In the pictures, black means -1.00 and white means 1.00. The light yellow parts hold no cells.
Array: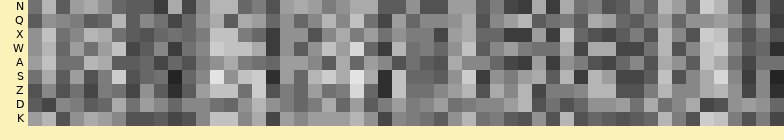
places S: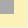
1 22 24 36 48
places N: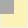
4 10 19 23 24 36 38
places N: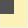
17 28 29 41
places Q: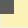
0 4 7 14 36 39 43
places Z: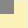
1 29 34 39 46 47 52

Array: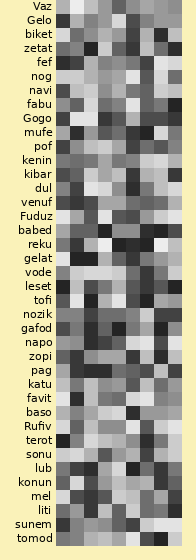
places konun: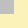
4
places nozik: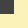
2 7 8
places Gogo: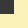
3 8
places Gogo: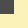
6 7
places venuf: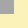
3 4
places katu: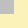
0 2 6

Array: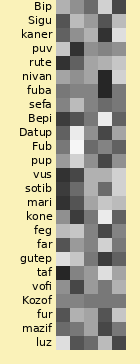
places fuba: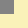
1 2
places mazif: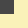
3
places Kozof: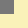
2 3 4

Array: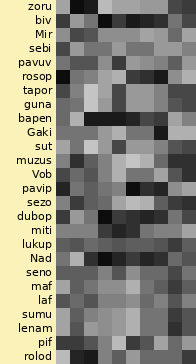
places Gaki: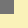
0 1 2 5 6
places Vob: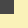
0
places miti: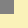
0 1 2 7 8
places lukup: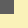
0 3 5 6 9
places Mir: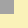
6 9
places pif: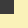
0 1 5
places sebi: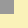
1 4 7 8

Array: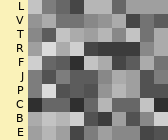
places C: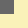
1 2 4 6 7
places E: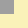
0 2 5
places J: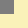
0 2 9
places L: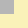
4 5
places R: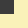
5 6 7
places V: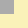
1 6

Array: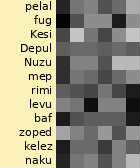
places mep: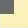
2 4
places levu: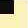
2 5
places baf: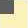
2 3 4
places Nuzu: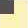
3
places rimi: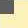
0
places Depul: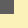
0 3 5
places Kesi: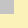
1 5

